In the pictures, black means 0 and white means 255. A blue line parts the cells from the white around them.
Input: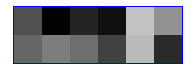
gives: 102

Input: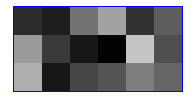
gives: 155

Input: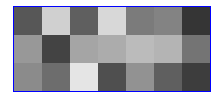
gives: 152

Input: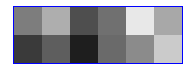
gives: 58

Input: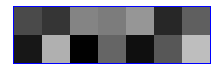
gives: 23

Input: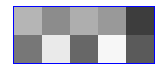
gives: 119

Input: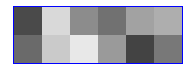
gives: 106

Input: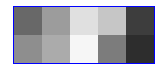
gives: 142

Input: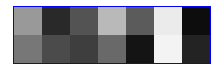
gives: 119
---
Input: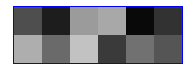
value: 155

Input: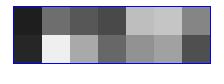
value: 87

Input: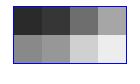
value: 110

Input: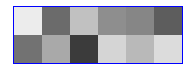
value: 193

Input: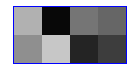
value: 117

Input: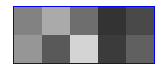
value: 110
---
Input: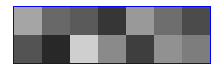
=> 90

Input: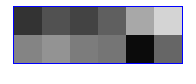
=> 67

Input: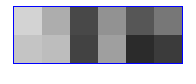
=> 72

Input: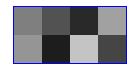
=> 41

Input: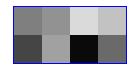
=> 218

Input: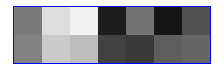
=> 241

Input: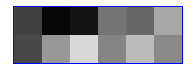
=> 20
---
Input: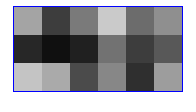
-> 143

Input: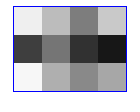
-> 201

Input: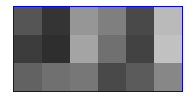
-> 186

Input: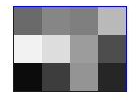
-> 185

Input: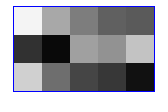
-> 90

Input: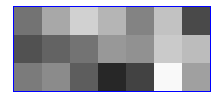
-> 73

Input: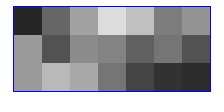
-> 147

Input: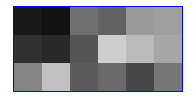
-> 159

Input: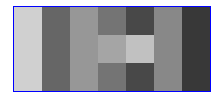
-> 56

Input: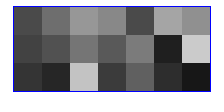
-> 144
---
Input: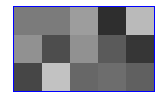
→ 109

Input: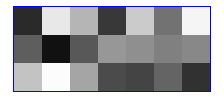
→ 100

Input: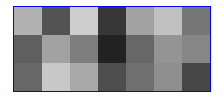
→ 142

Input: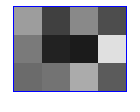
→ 171

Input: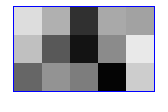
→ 4

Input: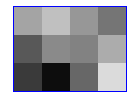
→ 103
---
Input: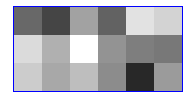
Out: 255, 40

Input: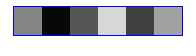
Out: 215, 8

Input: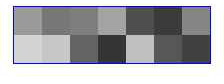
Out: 212, 53

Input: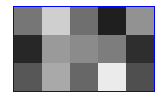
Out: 235, 31

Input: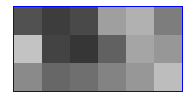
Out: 195, 54

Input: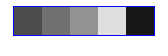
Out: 223, 23
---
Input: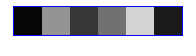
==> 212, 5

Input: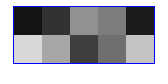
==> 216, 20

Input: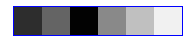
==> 241, 2

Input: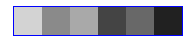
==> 211, 33

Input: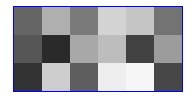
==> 246, 42

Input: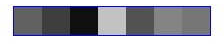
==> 194, 15

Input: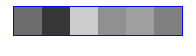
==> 204, 54

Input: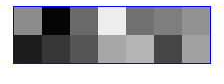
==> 237, 5

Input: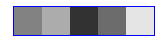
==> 229, 50

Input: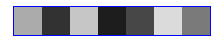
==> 219, 29
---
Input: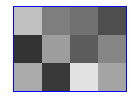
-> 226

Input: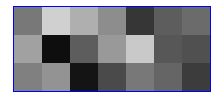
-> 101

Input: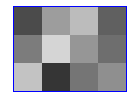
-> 117

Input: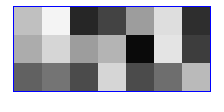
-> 110

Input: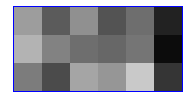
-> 201

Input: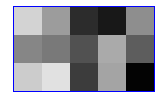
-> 164

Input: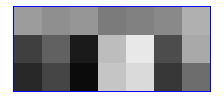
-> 55

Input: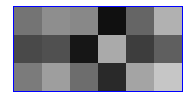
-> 164

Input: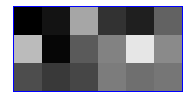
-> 111
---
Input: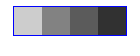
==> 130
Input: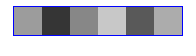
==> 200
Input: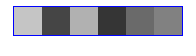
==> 53
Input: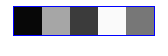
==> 59
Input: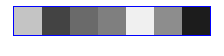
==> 240
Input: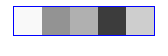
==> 176
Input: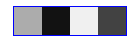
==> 18
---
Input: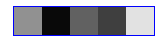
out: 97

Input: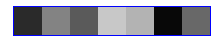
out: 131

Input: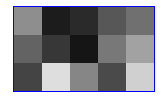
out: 162

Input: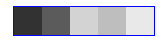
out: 190

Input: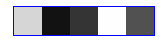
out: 81

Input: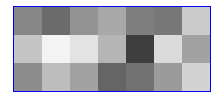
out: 219

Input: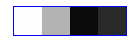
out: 42
